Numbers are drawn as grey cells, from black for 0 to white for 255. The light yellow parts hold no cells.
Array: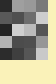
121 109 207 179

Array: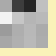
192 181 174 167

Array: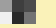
75 41

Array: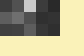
41 48 93

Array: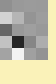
154 148 153 194

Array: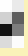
234 209
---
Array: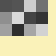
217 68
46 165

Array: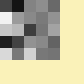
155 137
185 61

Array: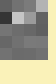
197 155
109 104

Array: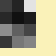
16 27
96 69

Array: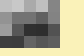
115 115
87 48

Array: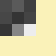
52 68
134 237
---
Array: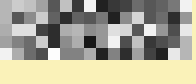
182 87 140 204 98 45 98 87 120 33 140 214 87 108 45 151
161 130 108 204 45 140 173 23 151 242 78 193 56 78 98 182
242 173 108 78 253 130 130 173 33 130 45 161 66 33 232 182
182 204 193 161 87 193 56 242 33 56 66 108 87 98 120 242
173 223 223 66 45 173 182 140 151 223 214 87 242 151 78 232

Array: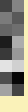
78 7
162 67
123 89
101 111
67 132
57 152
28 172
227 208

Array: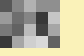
121 98 187 67 166
154 110 133 56 198
87 133 178 143 143
56 166 207 217 98

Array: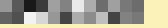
99 80 242 214 151 68 172 140 190 68 130 120
151 89 25 58 160 130 233 172 108 160 120 108

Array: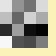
247 82 73 124
190 102 209 170
228 147 114 218
42 158 15 4

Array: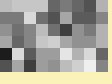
166 102 133 198 207 166 145 145 178
145 112 133 188 112 62 145 122 178
122 122 217 112 82 166 91 91 133
82 166 62 157 145 188 207 239 133
188 198 198 198 102 122 102 82 178
28 217 91 157 157 229 178 217 102

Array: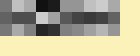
98 78 78 204 160 88 67 58 67 98
119 169 128 37 49 128 137 160 181 149
119 192 169 17 27 149 149 192 204 169

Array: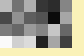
123 103 154 133 198 103
187 114 175 54 44 133
72 145 94 83 11 166
250 208 219 33 166 63

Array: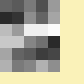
42 52 142 100 165
100 90 122 80 154
165 100 90 61 70
177 122 133 177 142
188 154 239 239 251
200 200 133 112 42
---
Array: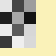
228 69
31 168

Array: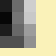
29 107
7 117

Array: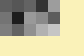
95 86
116 29

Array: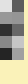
226 92
152 149

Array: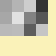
161 180
167 225

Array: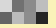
216 113
100 187
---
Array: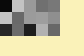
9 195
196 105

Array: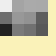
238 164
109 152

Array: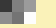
55 128
142 116

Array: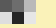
89 109
222 37

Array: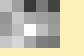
195 159
149 200

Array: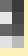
109 58
231 70
